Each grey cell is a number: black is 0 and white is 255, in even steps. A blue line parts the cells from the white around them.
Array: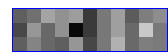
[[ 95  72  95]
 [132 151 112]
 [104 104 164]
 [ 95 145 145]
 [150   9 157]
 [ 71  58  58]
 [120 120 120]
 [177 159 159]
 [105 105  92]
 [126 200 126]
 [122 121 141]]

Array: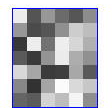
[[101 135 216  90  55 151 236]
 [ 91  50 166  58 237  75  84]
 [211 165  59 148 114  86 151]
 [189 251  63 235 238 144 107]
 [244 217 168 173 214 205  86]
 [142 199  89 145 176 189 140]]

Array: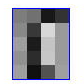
[[158 145 158 136 125]
 [ 17  44  27  56 113]
 [ 82 199 196 216  24]
 [159 154 154 154  51]]

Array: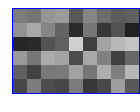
[[ 71  95 153  37 146 124]
 [124  66 119  41 167 117]
 [ 77 120 171  82 133 149]
 [ 71 123 162  95  99 155]
 [123 162  76 208  43  88]
 [ 55 117 169  63 118 133]
 [ 73 174 128 164  54 108]
 [158 126  64 184  82  91]
 [ 88 184 103 195  32  95]]

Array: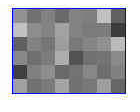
[[160  63 135  95 194 146]
 [113 128 111 130 141 114]
 [122 141 124 118 132 129]
 [164 105 173 157 162 106]
 [114 115  82 121 130 130]
 [120 135 113 133 122 126]
 [159 110 116 144 123 192]
 [102 129 138 188  60  96]]

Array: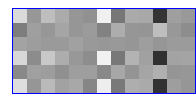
[[222 137 216 163 125 218]
 [150 160 140 157 159 151]
 [186 157 200 154 151 190]
 [162 144 173 154 165 171]
 [168 158 152 161 150 150]
 [134 158 141 153 155 145]
 [238 137 241 151 130 240]
 [121 167 120 153 173 119]
 [174 148 179 150 150 170]
 [170 165 161 158 149 168]
 [ 50 176  49 150 190  52]
 [158 149 163 155 152 159]
 [150 151 164 155 141 153]]

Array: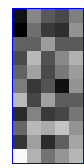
[[249  53 103  42 185 124  98  74  98   2  18]
 [178 159 184 131  70  56 161 184  97 111 135]
 [115  43 170  57 160  83  74  82 156  58  89]
 [149  94 195  70  93  17 121 137  90  46  73]
 [183 165 147 118  93 148 156 177  90 146 127]]

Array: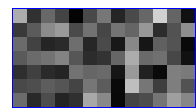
[[108  73  46  90 107  57 172]
 [ 41  78  64 107  66  91  49]
 [ 77  93  42 115  37 139 104]
 [ 36  85  36 131  42 154  68]
 [ 48  68 114  86 110  74   4]
 [168 118 102  44  38 114  73]
 [137  92 106  51  74  70 119]
 [  8   9  22 102  24 116  37]
 [ 68 190 153 172 136 101  74]
 [ 76 118  33 106  22 151 103]
 [117  62  10 112  96  44 209]
 [159 126 127  71  83  82 100]
 [135  82 122  17   9 142  17]]

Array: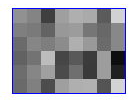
[[106 109  98 107 127 145]
 [128 134 115 134 122 132]
 [ 77 160 188 126  99  63]
 [159  75  70 140 152 159]
 [175 111  89 175 156 175]
 [177  58  59 153 118 170]
 [ 84 157 157 107 104  91]
 [211  32  14 136 136 210]]
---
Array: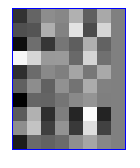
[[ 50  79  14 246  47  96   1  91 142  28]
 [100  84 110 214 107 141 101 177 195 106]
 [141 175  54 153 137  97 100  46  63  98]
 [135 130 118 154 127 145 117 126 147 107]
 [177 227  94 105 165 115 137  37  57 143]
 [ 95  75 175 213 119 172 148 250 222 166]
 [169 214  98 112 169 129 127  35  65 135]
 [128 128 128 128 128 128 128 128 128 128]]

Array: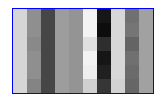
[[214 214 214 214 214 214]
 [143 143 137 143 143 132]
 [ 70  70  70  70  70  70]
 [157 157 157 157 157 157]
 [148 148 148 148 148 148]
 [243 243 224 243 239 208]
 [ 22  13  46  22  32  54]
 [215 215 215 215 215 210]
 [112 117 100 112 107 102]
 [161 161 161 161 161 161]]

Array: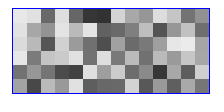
[[232 226 219 231 114 163]
 [225 167 185 123 151  72]
 [105 147  85 196 117 186]
 [222 228 209 202  75 153]
 [102 186 155 225  66 225]
 [ 54 228 112 114 224  94]
 [ 50  97  78 222 158 104]
 [212 105 161 121 203 105]
 [168 127 107 187 109 211]
 [150 190 121 113 138  88]
 [221  84 159 186  55 154]
 [197 151 231 154 168  95]
 [115 193 235 198  93 169]
 [145 111 166 167 207 118]]

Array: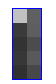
[[193  58  51  55  48]
 [ 96  94  76  89  72]]

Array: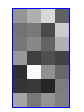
[[149 115 119 152  46  53 164]
 [175 121 136  63 250  57 120]
 [216  74  99  79 145  37 148]
 [ 97 203 176  66 103 125 128]]

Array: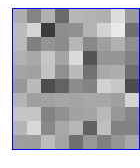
[[174 188 186 177 164 152 180 197 181 158]
 [132 213 128 168 161 186 159 196 215 157]
 [176  59 147 198 195  77 163 131 136 188]
 [106 142 140 164 144  99 166 145 168 163]
 [183 144 182 218 186 140 164 162 182 112]
 [179 180 136  84 114 131 168 164  98 151]
 [176 211 159 150 169 209 166 185 191 127]
 [221 233 177 149 174 198 159 151 130 149]
 [155 112 143 130 111  76 211 135 130 169]]

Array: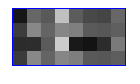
[[ 22  60  44  59]
 [103 136  45 136]
 [ 89 100  91 100]
 [192 134 204 134]
 [ 92 127  25 126]
 [ 73  90  19  89]
 [ 69  87  44  87]
 [103  95 122  94]]

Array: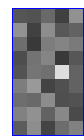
[[ 85 146 110  77  83 125 110 129  92]
 [ 82  65  57 115 117 153 105 145 141]
 [105 141 125 133 112  67 140  98  68]
 [ 64  88 132  57 222  80  79 136 109]
 [145  98 122  87  99  98  82  74 129]]

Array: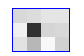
[[216 241 226]
 [220  49 183]
 [229 213 248]
 [229 216 209]]
